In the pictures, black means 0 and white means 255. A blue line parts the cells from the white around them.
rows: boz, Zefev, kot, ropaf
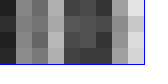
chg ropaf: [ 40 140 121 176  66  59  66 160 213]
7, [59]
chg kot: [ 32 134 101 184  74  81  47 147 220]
7, [53]

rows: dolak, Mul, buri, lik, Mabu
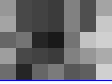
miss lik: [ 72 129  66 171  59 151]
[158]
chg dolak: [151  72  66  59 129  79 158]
7, [164]

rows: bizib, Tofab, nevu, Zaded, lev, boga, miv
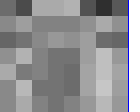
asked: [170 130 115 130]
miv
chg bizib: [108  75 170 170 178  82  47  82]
8, [88]
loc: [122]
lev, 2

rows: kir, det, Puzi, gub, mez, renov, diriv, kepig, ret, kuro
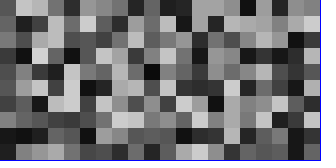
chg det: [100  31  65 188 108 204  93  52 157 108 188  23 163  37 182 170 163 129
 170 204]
8, [45]
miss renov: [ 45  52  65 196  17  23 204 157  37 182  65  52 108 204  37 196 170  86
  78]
[176]
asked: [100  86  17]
ret
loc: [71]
kuro, 6

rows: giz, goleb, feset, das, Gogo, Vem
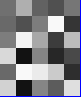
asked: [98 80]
giz
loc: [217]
das, 1
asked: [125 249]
goleb
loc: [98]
giz, 3

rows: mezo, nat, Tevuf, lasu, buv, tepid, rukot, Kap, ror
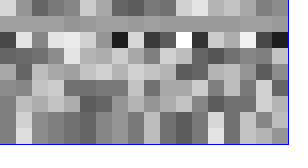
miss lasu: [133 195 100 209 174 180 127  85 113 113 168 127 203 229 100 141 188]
[106]
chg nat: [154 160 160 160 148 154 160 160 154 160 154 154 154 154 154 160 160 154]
1, [160]
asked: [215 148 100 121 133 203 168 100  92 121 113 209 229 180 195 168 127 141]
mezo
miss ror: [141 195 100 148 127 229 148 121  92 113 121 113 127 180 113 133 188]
[221]

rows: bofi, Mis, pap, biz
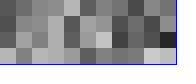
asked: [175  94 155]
pap
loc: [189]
biz, 11
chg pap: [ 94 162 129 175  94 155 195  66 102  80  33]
11, [39]
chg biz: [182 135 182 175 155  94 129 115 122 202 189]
2, [129]
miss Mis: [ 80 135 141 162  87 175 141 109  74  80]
[148]
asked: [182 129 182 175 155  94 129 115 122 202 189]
biz

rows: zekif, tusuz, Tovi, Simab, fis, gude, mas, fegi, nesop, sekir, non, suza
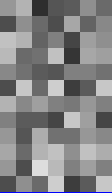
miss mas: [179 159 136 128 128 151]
[120]
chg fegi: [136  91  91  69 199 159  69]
1, [128]

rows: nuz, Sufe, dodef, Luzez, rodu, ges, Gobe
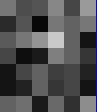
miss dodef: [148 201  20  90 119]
[98]
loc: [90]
dodef, 1
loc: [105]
Gobe, 4
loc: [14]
Luzez, 2
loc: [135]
nuz, 4
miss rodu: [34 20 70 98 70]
[62]
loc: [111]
Gobe, 2

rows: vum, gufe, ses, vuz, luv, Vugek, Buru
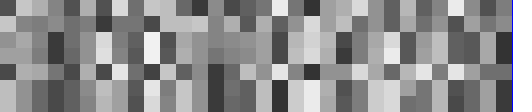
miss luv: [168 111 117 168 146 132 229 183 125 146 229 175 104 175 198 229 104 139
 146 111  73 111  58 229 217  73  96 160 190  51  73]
[66]
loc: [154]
ses, 27
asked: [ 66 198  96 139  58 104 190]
luv
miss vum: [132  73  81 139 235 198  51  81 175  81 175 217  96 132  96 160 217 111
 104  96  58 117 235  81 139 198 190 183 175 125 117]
[146]
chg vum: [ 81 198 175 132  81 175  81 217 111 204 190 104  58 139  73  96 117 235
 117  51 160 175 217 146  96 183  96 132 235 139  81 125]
10, [198]
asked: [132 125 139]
gufe
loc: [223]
vuz, 7

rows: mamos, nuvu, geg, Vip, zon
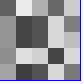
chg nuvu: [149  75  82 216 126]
2, [69]
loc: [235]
mamos, 2
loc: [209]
Vip, 3
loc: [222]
Vip, 2
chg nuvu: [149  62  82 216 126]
2, [69]
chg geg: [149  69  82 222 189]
4, [216]

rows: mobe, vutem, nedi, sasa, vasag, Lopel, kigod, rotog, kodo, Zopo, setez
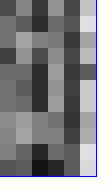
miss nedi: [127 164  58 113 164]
[121]
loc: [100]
Zopo, 2
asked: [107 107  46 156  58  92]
vasag
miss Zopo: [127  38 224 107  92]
[100]

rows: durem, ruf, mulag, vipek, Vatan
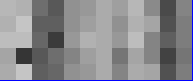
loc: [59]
mulag, 4
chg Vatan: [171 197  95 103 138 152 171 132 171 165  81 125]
5, [145]
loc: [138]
durem, 10

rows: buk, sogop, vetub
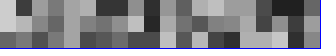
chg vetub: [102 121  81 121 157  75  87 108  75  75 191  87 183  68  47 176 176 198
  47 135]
5, [164]
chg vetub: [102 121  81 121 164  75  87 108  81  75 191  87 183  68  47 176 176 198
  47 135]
9, [75]
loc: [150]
buk, 11

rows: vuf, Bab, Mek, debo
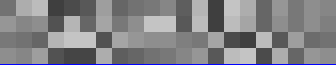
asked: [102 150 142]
debo
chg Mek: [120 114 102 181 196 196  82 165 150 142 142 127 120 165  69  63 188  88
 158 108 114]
15, [75]
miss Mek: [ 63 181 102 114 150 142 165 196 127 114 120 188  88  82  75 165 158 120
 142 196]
[108]
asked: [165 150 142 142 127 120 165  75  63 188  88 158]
Mek
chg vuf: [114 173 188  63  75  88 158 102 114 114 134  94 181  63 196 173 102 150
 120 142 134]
10, [120]
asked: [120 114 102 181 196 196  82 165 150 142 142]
Mek
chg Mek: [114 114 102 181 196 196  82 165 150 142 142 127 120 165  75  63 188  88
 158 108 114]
1, [120]

